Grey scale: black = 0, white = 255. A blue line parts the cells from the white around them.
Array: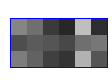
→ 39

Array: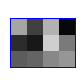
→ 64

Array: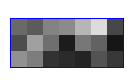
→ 182

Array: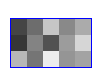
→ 198

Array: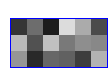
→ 220

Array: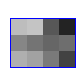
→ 196

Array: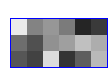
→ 123
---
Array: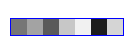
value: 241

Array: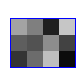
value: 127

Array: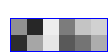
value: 124

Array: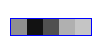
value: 80

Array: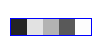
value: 179

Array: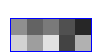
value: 122

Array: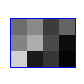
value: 137
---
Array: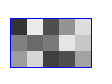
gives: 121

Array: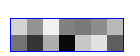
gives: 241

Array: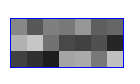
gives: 114

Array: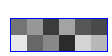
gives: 59

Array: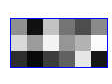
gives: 244

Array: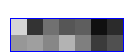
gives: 113

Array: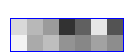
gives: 155

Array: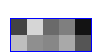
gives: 106

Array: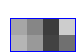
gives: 60

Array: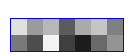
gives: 183
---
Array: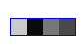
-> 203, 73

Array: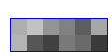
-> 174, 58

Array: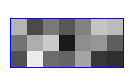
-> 180, 47

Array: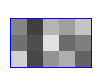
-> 133, 99

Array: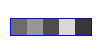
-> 108, 55

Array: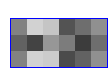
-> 130, 144
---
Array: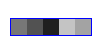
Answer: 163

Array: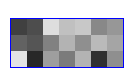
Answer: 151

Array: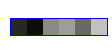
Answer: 193

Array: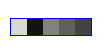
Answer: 67

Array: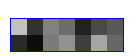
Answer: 89

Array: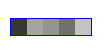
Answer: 195

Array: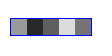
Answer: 116

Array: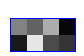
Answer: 7

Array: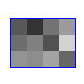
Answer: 155
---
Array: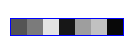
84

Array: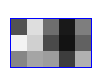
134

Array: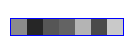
139

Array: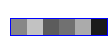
135

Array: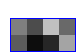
92

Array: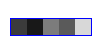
59

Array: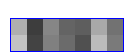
195

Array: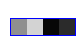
143
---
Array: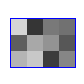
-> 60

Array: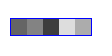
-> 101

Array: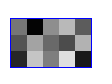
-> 25

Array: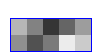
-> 81

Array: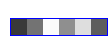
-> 93

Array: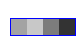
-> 124

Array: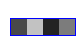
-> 73

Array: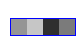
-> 123

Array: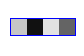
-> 100
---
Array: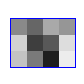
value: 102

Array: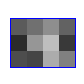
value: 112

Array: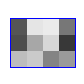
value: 229

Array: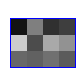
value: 127

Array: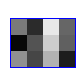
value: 43

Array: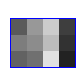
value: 152

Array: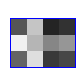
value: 197

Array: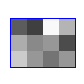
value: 63

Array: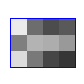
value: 109

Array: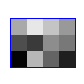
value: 231
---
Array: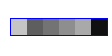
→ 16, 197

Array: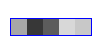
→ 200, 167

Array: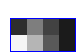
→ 27, 245

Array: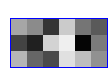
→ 90, 182

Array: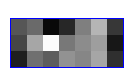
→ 55, 31

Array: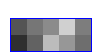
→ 125, 47
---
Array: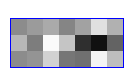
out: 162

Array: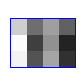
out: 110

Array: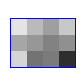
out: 186

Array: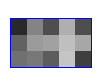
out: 78

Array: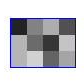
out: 130

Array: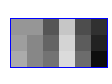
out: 198
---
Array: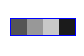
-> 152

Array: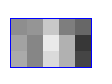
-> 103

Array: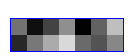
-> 39

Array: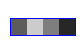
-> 126

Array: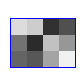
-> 80

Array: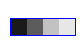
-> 194
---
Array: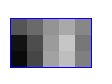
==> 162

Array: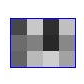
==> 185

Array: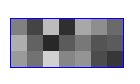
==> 148

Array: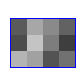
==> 161

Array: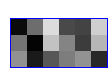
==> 125

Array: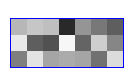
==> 165
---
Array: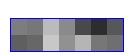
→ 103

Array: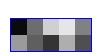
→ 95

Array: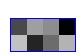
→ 36

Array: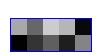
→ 52

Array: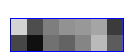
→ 16

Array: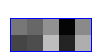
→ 77
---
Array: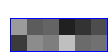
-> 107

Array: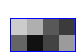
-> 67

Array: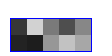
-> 194

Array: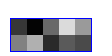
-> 90

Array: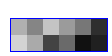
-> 17

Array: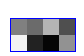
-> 5
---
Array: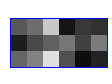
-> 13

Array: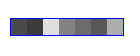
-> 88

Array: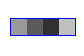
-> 49

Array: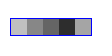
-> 45

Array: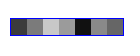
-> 137

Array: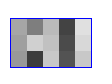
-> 83

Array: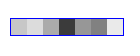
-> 129

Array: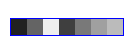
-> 160
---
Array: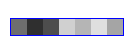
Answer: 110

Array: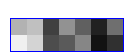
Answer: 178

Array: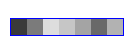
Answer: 58

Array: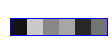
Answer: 19

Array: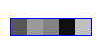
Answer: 87

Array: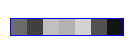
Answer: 108
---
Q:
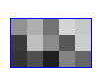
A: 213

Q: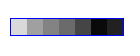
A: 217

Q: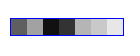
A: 231

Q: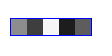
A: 246

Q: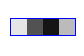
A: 229

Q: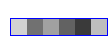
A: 210

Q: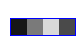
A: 217
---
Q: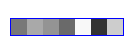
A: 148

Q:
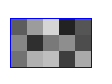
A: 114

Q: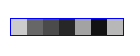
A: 75

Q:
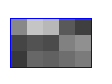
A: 57

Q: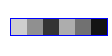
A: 144

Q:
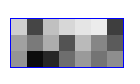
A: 39

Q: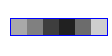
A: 128

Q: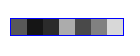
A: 43

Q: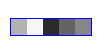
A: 178
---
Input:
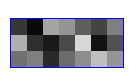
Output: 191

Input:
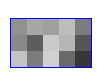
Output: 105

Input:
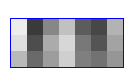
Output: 114

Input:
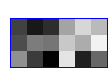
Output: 31

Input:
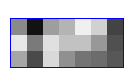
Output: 108

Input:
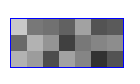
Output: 50
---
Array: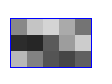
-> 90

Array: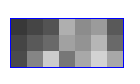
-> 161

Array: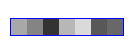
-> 183

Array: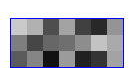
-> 111

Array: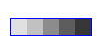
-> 140

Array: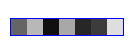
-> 168

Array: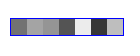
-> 84

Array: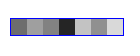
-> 37

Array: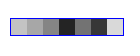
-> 36

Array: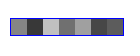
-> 112
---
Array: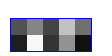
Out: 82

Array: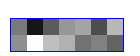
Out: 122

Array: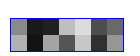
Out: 138

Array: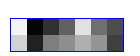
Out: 244

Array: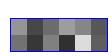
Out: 149

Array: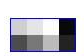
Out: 207

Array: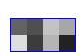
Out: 99

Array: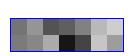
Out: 116
